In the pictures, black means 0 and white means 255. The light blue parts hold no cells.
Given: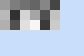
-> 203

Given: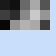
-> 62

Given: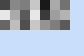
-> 90

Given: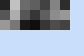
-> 66

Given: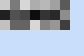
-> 62

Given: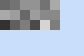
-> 125

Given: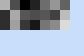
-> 219

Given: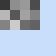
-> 98

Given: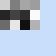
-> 178
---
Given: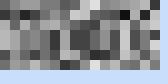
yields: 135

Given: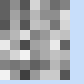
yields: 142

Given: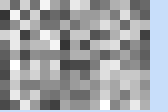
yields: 105

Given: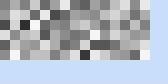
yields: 173

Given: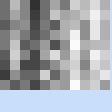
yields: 186

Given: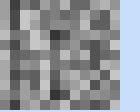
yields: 63

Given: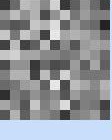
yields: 106
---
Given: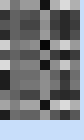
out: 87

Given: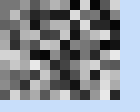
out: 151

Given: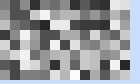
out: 89

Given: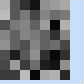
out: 167

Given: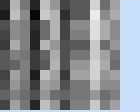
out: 201

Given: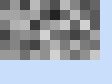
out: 113

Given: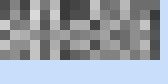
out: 121
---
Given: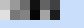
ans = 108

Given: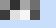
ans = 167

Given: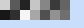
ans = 35

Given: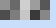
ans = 207

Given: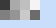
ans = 191

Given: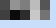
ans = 126

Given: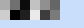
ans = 12
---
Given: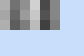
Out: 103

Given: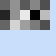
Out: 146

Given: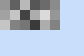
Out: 197

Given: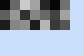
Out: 151

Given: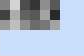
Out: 173

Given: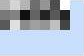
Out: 130

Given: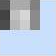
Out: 193

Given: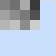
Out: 140
